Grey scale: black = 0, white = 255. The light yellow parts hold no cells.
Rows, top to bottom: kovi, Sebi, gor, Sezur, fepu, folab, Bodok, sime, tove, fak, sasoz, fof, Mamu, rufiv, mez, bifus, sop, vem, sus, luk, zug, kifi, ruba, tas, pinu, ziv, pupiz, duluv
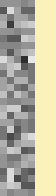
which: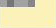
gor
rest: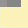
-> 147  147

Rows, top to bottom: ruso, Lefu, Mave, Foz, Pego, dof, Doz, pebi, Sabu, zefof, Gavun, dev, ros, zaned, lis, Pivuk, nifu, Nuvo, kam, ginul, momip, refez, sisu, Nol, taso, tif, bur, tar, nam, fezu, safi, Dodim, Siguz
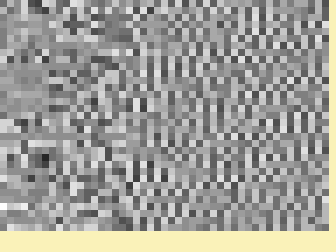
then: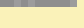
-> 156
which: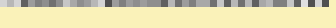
refez

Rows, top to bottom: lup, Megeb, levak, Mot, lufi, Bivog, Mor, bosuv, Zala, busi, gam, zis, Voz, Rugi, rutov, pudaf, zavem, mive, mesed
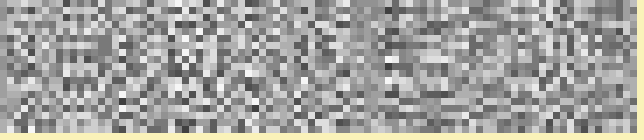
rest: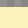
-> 206  190  175  206  134  190  190  121  106  159  146  175  190  159  175  206  175  175  159  206  121  159
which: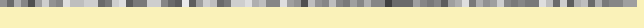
busi

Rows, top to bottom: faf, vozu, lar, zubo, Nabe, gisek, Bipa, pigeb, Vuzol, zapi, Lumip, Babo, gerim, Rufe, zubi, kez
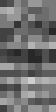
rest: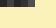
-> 52
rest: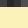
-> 52
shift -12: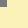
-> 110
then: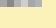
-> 167
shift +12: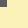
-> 105
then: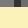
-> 80
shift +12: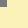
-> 134

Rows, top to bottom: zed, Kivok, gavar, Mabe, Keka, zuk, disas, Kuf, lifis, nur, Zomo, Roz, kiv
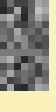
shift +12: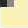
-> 51  149
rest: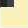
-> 166  51  98  192  166
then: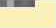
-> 66
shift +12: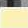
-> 122  51  94  162
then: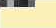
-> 166
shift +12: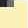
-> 51  122

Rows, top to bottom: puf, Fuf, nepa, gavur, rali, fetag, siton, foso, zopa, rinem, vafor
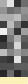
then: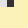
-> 108
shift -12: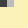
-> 51  176
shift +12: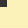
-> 63
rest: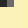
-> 39  78

